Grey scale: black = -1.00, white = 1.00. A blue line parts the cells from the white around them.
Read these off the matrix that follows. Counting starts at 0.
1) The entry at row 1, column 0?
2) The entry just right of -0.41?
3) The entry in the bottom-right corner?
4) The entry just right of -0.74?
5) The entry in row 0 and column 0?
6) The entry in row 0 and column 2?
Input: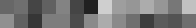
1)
0.13
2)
0.08
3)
-0.13
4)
0.62
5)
-0.19
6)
-0.46

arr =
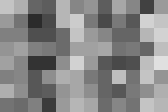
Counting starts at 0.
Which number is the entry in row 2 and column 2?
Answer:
-0.38
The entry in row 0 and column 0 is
0.54
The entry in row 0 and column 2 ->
-0.21
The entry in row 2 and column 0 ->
0.00
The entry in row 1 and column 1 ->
-0.10
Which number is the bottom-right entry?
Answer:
0.43
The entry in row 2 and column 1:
0.00
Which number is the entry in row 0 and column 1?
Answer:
0.37
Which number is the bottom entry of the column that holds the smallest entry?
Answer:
0.00
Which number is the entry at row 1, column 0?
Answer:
0.21
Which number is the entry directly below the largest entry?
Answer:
0.16
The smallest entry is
-0.66
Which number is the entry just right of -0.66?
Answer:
-0.43
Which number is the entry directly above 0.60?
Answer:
0.05
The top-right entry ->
0.21
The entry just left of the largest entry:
0.49

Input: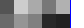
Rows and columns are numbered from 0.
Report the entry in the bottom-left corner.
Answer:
-0.17
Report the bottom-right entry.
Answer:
-0.74
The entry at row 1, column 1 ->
0.17

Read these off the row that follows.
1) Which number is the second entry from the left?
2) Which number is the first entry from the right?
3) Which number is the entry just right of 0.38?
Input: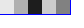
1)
0.38
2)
0.01
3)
-0.77

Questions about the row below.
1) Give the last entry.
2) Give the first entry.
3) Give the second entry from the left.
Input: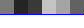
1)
-0.23
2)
-0.05
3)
-0.72

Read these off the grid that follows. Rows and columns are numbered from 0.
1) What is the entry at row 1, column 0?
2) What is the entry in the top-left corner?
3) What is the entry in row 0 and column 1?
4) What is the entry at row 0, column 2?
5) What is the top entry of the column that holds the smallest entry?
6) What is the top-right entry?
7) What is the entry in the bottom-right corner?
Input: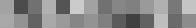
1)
0.32
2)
0.27
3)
-0.40
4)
-0.11
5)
0.00
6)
0.54
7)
0.10

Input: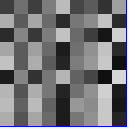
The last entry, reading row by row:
-0.72
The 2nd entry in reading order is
-0.12
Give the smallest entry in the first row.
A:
-0.61
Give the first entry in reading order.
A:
-0.51
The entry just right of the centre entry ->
-0.02
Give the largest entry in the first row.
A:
0.47
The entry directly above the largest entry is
-0.88
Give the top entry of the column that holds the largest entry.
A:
0.25
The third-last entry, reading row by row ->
0.14
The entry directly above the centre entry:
-0.78
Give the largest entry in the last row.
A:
0.57
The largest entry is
0.68
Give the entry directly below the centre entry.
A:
0.42
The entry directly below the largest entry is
-0.78
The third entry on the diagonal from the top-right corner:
-0.51
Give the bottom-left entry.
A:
0.36
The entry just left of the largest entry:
-0.88

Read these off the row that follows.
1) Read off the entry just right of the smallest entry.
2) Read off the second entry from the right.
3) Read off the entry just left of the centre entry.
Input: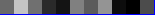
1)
-0.40
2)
-1.00
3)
-0.84

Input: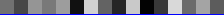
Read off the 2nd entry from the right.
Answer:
0.29
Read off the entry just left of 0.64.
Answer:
-0.87
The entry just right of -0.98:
-0.56
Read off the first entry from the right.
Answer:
-0.28
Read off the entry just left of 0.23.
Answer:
-0.05

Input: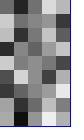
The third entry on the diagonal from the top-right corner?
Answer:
-0.06
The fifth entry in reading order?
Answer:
0.44
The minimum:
-0.88
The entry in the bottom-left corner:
0.33
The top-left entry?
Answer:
-0.16
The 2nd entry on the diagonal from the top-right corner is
0.17
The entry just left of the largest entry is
0.17
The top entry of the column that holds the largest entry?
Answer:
0.72
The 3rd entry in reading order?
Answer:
-0.11
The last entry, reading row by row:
0.38
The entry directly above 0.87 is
0.49
